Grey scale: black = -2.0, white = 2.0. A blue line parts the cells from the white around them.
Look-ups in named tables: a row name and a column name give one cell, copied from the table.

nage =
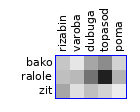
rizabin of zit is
0.6
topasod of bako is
0.2
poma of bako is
1.3
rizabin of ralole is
1.0
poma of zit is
1.7
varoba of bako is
1.6
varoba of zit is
1.5
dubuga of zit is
1.0
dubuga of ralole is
-0.2
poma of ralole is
0.8
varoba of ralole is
0.9
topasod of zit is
1.3

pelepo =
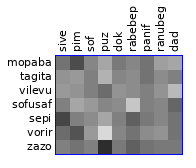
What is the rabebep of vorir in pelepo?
-0.2
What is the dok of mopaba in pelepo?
-0.1
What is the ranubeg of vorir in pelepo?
0.3
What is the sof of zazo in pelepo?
0.0
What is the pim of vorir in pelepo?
-0.7
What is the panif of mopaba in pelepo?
-0.2

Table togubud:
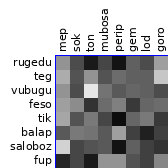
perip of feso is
0.0
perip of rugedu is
-1.7
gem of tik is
-0.4
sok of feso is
0.2
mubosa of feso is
-0.3
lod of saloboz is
-1.0
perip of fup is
0.3
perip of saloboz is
-1.7
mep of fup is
-1.4
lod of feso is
-0.4

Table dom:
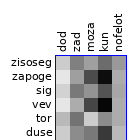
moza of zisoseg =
0.5
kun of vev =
-1.9
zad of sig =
-0.1
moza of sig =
0.3
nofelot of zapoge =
0.7
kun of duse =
-1.1
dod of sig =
1.3
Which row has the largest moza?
tor

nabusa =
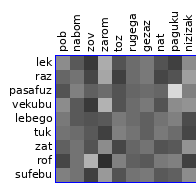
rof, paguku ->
0.0
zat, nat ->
-0.7
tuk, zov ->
-0.6
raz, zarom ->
0.6
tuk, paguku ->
-0.3
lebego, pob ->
-0.1
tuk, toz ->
0.0
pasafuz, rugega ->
-0.4

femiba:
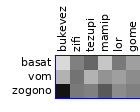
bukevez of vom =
0.8
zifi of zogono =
-0.1
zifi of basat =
0.0
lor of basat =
-0.1
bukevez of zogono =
-1.7
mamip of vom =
0.3
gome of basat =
0.5
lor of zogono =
0.2
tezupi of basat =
-0.4
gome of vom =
0.2
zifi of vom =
-0.2
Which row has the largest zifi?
basat

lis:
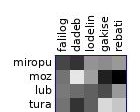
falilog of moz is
-0.2
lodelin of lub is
-0.5
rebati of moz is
-2.0
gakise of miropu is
0.2
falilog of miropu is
-0.9
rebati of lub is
0.4
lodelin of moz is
0.5
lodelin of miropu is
0.3
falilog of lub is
-0.1
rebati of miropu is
0.4
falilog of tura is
-0.2
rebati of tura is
1.1
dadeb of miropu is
-1.2
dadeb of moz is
1.6
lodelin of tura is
-0.5

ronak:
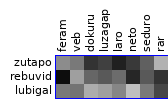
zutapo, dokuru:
-1.2
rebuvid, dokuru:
-0.4
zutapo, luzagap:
-1.0
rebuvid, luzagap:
-0.6
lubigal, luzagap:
0.5
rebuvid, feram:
-1.8
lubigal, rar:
-0.9
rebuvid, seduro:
-0.6
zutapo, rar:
0.8
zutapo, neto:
-1.1
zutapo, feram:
0.2
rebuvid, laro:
-0.3
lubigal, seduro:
-0.1
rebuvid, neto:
-1.4
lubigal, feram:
-0.1
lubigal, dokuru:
0.7
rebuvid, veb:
0.5
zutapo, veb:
-0.1

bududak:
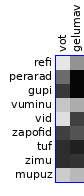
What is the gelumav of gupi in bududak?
-1.9
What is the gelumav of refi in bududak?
0.3
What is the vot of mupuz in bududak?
1.2
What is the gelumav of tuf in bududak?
-1.5
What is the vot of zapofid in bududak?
-1.0
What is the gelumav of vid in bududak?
-1.0
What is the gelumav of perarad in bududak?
-1.9
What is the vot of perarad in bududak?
-0.3
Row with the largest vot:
refi

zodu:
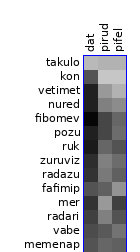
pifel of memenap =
-0.5
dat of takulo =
0.9
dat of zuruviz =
-1.3
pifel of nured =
0.2
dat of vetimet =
-1.5
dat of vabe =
-0.8
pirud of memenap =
-0.4
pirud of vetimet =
0.4
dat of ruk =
-1.6
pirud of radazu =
-0.1
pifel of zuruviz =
-0.3
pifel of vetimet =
0.8
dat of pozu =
-1.5
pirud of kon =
1.1

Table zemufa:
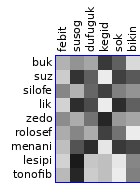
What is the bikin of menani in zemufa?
-0.9
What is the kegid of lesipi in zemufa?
1.0
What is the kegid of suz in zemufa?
1.7
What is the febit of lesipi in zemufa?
1.3
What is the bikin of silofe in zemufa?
0.3
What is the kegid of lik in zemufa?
1.7
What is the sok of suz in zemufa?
-1.0
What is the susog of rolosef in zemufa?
0.1
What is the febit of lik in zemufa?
1.3
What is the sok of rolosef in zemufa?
-0.2
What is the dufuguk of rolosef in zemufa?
0.7
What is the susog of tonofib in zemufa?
-1.4
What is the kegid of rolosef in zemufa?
-1.0
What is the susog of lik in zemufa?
-1.3
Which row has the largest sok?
tonofib

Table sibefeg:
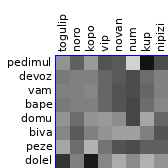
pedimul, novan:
-0.6
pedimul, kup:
-1.7
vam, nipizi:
0.0
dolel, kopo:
-1.6
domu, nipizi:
-0.4
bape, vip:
-0.4
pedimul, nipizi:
-0.8
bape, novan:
-0.7
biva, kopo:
0.0

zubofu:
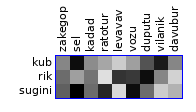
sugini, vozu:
-1.8
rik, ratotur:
1.5
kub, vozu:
0.5
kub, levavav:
1.2
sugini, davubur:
0.8
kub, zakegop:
0.1
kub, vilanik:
-1.6
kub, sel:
-1.8
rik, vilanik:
0.1
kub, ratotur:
0.6
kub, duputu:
-0.7
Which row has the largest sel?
rik

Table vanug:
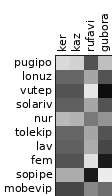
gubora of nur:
0.3
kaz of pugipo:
1.3
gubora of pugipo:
1.0
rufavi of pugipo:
-0.7
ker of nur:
0.9
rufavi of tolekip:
0.6
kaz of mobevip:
-0.9
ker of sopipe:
0.7
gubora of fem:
-1.6

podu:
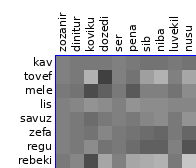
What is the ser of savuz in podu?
0.0
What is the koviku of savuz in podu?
-0.3
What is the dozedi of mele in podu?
-0.5
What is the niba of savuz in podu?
0.2
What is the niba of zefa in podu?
-0.4
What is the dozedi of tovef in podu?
-1.0
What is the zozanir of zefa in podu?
0.0
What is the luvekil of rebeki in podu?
-0.1
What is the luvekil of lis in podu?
0.1
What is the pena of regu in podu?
-0.3
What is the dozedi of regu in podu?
-0.2
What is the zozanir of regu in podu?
0.0

